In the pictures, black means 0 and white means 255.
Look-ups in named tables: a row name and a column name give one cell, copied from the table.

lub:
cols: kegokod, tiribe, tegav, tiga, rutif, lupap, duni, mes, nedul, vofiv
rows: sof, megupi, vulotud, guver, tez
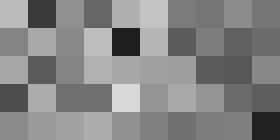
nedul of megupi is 96
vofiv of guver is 93
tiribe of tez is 153
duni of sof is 122
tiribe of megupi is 168
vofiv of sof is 117
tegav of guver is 111
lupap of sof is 194
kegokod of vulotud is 166
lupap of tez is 128
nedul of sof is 140
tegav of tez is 162
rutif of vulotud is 167
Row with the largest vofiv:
vulotud

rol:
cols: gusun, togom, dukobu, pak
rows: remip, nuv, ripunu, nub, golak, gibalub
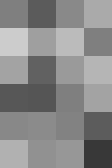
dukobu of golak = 130
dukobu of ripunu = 154
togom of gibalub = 145
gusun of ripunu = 163
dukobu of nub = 127
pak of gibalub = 56
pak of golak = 92

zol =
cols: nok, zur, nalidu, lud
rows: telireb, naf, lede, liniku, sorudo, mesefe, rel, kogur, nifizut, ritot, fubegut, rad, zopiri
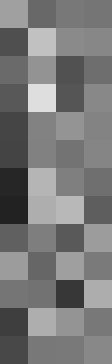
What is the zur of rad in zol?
174
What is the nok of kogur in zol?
34
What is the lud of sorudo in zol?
131
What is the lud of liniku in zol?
136
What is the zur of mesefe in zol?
129
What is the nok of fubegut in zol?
117
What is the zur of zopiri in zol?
120
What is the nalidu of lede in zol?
81

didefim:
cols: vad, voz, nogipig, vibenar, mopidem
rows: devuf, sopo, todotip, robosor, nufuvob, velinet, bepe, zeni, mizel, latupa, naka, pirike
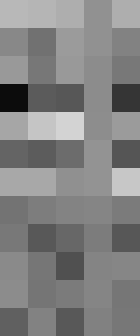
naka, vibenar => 133
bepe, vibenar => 147
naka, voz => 117
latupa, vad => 138
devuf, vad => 184
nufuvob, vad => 166
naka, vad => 140
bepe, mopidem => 199
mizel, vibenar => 124
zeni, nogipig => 131
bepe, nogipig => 144
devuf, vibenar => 145
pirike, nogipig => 88

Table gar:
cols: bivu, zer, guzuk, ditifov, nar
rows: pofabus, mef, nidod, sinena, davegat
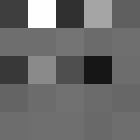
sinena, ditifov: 107
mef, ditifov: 107
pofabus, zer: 254
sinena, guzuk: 113
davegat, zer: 111
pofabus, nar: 95
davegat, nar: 110
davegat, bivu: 109
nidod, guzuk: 78
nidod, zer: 138
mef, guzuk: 116
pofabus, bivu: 62
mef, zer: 110
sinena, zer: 108
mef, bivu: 110
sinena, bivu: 100
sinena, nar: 103

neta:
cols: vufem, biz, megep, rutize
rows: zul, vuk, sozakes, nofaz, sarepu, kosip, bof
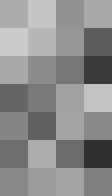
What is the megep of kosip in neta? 107
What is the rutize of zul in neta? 168
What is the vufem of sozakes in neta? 169
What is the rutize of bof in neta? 128
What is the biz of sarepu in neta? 96
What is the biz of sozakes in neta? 140
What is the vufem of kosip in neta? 109
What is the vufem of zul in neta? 171
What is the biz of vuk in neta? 183
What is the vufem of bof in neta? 136

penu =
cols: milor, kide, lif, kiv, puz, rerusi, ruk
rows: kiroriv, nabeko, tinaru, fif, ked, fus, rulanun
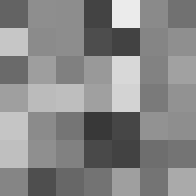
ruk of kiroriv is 113
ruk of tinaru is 161
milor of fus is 191
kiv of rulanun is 115
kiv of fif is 160
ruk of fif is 146
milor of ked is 197
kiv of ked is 56
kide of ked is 139
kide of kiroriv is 142
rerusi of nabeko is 133
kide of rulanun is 78
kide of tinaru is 158
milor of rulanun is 133
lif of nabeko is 141
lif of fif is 190
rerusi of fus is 110
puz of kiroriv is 235

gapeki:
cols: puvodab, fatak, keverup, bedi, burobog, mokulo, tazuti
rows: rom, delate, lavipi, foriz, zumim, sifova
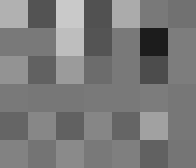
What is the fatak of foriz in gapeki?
119
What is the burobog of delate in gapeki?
121
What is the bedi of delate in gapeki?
84
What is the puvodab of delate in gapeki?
121
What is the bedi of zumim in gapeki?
134
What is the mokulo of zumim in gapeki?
161
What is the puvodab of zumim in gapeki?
101
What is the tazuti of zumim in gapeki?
119
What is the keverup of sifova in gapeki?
138
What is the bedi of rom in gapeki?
81
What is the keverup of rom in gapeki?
201
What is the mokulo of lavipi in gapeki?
76
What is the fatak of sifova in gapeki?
116
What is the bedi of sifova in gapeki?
121
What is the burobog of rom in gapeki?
171

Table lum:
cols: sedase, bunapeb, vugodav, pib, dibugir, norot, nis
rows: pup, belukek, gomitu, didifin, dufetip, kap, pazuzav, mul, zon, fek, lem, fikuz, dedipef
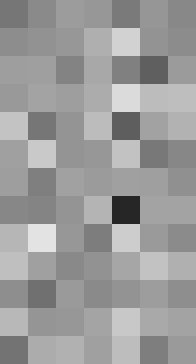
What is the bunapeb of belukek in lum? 146
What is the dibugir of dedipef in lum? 189
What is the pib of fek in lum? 146
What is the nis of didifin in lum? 190
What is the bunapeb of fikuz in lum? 149
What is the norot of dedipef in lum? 126
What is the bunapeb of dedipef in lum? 172
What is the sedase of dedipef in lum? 115
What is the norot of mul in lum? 163
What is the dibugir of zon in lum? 205
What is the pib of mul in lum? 180
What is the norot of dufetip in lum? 162

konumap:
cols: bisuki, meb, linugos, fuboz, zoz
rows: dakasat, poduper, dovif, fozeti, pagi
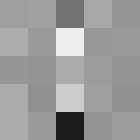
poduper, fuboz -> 151
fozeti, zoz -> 145
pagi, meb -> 154
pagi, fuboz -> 148
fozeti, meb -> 144
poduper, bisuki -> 173
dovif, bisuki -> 150
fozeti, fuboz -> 159
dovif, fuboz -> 156
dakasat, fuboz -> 168
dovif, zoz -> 147
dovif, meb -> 148
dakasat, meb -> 161
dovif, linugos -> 170
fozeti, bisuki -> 171
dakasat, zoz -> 150
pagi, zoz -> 156
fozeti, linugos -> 203
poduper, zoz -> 154
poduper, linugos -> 238

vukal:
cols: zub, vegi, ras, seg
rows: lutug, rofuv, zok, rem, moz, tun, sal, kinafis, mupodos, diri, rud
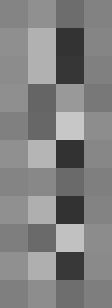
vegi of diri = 175
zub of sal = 132
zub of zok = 140
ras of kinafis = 50
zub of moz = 128
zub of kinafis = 144
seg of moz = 141
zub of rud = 127
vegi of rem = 101
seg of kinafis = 131
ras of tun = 50

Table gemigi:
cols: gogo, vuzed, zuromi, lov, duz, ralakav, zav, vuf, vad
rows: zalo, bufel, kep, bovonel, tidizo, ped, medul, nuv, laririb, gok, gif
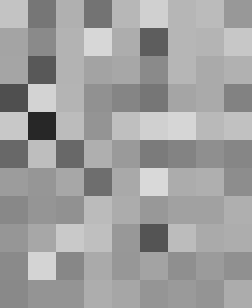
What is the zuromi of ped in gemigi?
104
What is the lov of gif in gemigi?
173
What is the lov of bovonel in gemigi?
145
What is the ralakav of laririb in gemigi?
84
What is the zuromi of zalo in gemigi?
176
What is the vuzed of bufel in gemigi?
138
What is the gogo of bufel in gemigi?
164
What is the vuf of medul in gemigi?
175
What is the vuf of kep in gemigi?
170
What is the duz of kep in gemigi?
167
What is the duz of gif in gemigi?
166
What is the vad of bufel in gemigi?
199
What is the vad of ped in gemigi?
134
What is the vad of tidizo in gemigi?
193
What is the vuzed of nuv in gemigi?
149
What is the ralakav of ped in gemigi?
123
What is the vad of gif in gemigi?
172

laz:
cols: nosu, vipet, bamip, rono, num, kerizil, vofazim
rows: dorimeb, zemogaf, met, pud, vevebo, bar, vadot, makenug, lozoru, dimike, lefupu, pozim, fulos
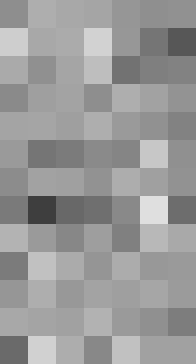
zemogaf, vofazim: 87
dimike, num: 172
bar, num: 133
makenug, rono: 111
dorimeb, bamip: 168
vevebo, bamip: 159
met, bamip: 165
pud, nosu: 138
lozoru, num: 128
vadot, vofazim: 146
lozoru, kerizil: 184
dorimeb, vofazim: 145
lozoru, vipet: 154
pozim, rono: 178
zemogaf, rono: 210
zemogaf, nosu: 206

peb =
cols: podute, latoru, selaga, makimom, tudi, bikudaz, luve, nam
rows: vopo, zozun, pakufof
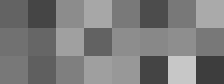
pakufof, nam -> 61
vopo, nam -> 170
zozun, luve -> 142
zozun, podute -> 113
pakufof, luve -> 199
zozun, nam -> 120
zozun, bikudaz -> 136
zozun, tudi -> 141
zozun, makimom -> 98
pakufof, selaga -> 127
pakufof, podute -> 120
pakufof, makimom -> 159
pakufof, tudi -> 152
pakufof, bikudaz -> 68

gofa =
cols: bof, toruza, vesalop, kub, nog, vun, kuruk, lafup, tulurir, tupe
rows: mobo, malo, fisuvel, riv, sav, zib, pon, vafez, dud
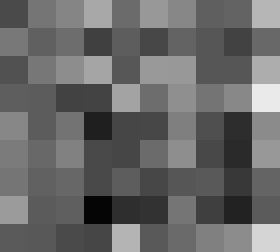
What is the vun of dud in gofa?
89
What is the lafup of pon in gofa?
89
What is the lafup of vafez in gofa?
63
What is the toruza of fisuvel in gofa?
119
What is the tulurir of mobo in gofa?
99
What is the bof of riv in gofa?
94
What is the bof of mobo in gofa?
74
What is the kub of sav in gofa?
31
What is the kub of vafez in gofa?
5
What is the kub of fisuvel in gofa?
165
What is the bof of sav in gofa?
135
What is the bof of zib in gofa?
123
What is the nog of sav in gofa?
70

